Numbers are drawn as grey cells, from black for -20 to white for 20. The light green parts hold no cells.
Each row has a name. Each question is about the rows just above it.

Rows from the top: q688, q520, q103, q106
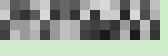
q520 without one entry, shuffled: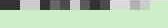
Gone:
[-14]
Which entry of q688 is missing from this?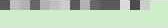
[6]

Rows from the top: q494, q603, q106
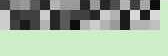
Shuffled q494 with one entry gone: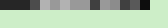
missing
[6]
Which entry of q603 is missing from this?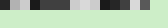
[-12]
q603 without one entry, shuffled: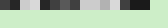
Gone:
[-12]
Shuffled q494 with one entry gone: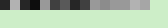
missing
[-8]
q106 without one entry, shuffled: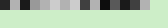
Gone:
[10]

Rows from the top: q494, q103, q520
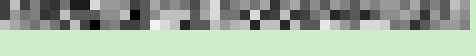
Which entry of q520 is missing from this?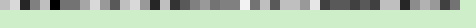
[12]
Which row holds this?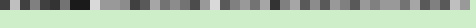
q494
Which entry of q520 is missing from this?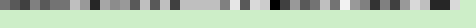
[8]
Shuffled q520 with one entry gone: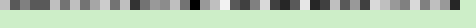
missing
[8]
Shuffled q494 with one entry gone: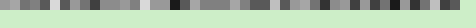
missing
[-8]

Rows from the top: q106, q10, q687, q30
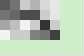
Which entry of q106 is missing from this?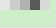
[-2]
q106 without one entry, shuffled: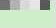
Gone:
[12]
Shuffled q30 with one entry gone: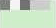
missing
[-10]
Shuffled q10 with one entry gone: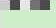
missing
[-4]
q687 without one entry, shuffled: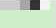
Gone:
[10]
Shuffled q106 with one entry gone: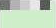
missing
[14]

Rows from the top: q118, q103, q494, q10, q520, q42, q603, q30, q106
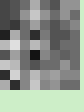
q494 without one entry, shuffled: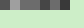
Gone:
[1]
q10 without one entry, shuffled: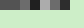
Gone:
[-1]
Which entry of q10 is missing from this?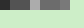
[-15]
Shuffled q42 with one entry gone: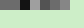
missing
[-5]
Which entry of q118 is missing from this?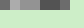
[-9]
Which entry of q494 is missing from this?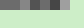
[-11]

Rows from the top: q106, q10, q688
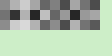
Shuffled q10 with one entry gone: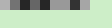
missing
[10]
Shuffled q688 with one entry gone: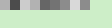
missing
[-6]

